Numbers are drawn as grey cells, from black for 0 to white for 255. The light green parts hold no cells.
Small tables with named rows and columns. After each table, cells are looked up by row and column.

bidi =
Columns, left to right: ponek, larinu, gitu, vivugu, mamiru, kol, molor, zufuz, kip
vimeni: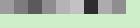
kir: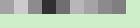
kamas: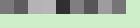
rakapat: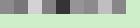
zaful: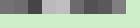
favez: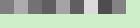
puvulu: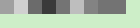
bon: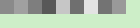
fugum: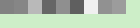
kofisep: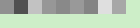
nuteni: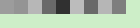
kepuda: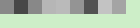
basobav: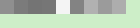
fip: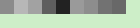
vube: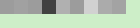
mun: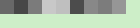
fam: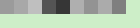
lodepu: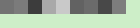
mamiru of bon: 198
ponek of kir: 163
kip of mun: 150
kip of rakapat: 135
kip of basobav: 173
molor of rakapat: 139
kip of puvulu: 115
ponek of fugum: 129
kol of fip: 154
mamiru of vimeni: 180
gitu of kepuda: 136
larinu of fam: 168
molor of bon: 227
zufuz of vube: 171
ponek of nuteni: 156
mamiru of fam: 54
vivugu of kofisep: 151
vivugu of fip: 94

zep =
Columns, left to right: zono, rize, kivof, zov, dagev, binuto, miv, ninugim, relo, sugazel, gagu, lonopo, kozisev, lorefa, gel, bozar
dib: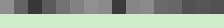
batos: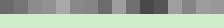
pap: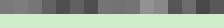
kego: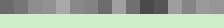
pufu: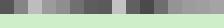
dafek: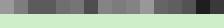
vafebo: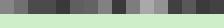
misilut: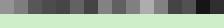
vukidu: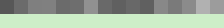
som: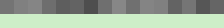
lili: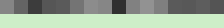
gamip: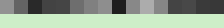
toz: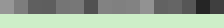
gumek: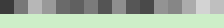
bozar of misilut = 47
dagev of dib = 114
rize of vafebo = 112
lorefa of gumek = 172
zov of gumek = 153
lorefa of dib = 82
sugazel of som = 112

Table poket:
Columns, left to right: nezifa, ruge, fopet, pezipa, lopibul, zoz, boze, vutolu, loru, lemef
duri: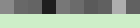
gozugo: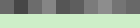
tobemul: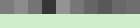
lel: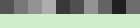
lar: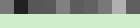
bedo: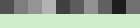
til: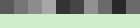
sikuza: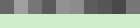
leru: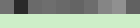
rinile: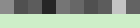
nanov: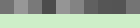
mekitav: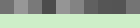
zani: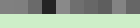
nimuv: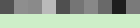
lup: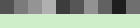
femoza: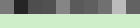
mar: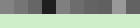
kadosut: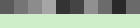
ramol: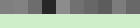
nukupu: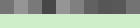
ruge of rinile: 80
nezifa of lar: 120
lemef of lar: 95
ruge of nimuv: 142
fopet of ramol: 109
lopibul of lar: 128
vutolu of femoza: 112
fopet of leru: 106
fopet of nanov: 121
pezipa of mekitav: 76
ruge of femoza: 37
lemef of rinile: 99

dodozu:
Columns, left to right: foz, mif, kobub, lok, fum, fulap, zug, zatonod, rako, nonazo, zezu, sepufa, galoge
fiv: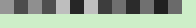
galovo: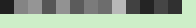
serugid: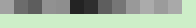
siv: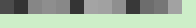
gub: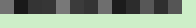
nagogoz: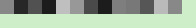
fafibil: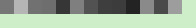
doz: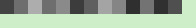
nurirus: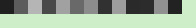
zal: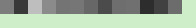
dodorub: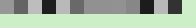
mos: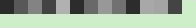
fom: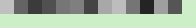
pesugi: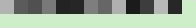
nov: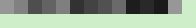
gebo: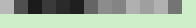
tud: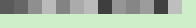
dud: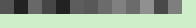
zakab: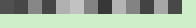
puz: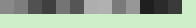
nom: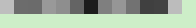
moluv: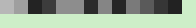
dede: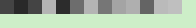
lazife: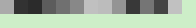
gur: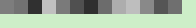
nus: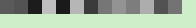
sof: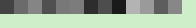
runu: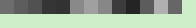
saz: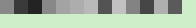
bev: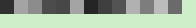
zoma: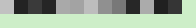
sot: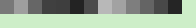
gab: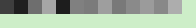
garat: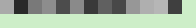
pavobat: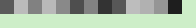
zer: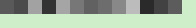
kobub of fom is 59
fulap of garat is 138
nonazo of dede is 175
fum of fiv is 190
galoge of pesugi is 39
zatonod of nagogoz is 28
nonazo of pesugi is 27
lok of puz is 63
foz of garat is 169
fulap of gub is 59
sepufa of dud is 73
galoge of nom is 188
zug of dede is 180

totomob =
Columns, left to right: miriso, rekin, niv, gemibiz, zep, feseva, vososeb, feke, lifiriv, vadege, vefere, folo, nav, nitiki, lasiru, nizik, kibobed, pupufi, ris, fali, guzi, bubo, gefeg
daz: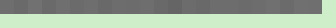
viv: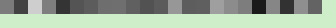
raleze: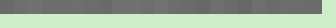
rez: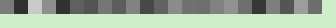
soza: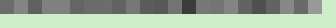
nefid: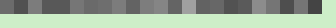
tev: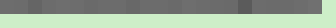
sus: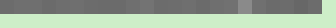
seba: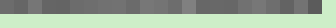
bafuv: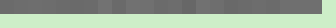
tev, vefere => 108
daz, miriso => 110
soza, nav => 115
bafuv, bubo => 111
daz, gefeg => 111
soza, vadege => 119
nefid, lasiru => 98
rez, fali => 127
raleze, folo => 114
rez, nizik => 129
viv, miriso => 123
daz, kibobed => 109
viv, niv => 206
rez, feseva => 96
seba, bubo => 115
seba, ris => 119
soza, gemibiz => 128

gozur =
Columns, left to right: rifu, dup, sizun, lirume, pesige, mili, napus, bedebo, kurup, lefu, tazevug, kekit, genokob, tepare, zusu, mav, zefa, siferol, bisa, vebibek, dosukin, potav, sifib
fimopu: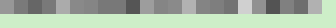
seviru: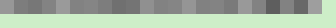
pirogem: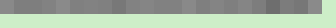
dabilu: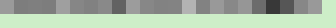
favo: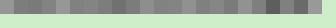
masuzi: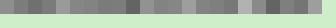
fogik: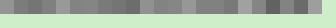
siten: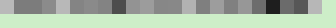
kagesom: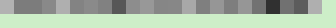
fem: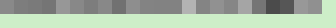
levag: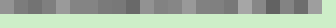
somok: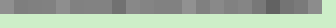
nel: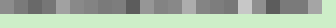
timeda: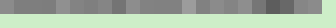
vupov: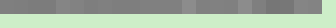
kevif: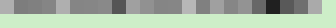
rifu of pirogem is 137
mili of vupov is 130
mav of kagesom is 150
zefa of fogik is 121
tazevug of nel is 150
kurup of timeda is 116
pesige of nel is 161
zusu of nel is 132
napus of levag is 132
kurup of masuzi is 124
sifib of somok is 140
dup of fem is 125
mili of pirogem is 128
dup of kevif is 125
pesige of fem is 151
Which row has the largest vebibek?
vupov

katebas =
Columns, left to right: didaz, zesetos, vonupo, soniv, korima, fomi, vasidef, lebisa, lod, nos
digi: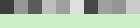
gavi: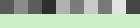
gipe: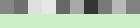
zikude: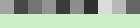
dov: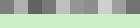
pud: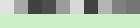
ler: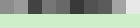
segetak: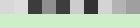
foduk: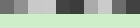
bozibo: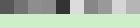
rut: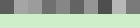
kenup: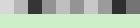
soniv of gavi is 46
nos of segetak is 159
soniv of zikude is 146
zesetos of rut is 165
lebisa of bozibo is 153
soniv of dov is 121
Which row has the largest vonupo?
gipe

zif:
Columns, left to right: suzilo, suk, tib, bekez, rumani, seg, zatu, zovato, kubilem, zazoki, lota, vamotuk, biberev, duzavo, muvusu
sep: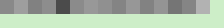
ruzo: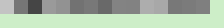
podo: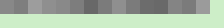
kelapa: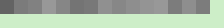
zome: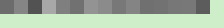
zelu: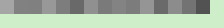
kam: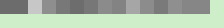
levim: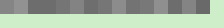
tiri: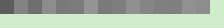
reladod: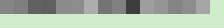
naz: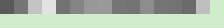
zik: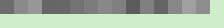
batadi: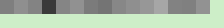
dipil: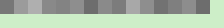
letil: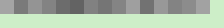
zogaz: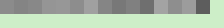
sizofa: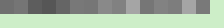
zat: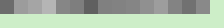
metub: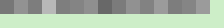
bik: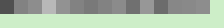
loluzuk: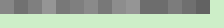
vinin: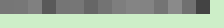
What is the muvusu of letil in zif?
162
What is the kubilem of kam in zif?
131
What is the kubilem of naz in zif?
117
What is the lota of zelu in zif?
149
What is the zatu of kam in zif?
119
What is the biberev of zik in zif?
135
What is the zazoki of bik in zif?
112
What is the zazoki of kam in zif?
166
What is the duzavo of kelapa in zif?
142
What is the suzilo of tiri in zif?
93
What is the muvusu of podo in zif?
155
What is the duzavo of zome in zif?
120
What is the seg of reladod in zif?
140
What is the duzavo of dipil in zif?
141
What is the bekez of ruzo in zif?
154
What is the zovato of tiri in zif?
122
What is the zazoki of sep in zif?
151
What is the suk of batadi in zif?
143
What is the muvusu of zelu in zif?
82
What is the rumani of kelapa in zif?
134
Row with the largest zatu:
reladod

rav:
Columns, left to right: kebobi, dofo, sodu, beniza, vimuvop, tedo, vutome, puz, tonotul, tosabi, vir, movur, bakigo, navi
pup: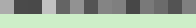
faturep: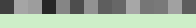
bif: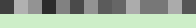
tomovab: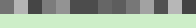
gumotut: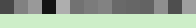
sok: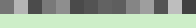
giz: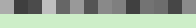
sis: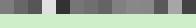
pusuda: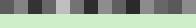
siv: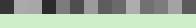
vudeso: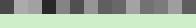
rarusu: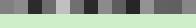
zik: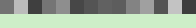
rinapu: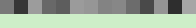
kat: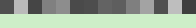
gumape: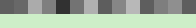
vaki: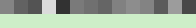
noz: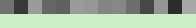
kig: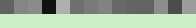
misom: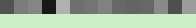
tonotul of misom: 103
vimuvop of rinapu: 93
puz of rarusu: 139
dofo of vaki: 98
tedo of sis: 118
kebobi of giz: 171
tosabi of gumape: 184
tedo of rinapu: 155
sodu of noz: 155
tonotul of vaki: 129
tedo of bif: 74

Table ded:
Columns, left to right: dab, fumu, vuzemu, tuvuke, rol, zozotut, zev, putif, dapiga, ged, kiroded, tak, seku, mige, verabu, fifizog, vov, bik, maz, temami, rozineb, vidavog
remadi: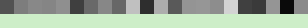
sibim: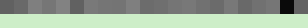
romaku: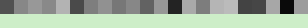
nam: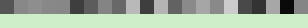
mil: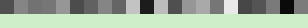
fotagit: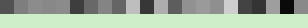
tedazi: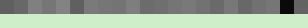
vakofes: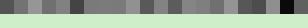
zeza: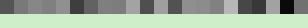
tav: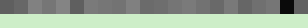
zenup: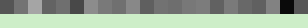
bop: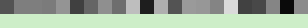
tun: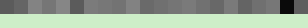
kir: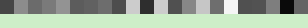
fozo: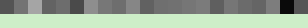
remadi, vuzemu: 136
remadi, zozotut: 63
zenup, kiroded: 95
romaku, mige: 169
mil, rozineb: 10
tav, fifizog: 105
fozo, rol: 109
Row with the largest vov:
kir

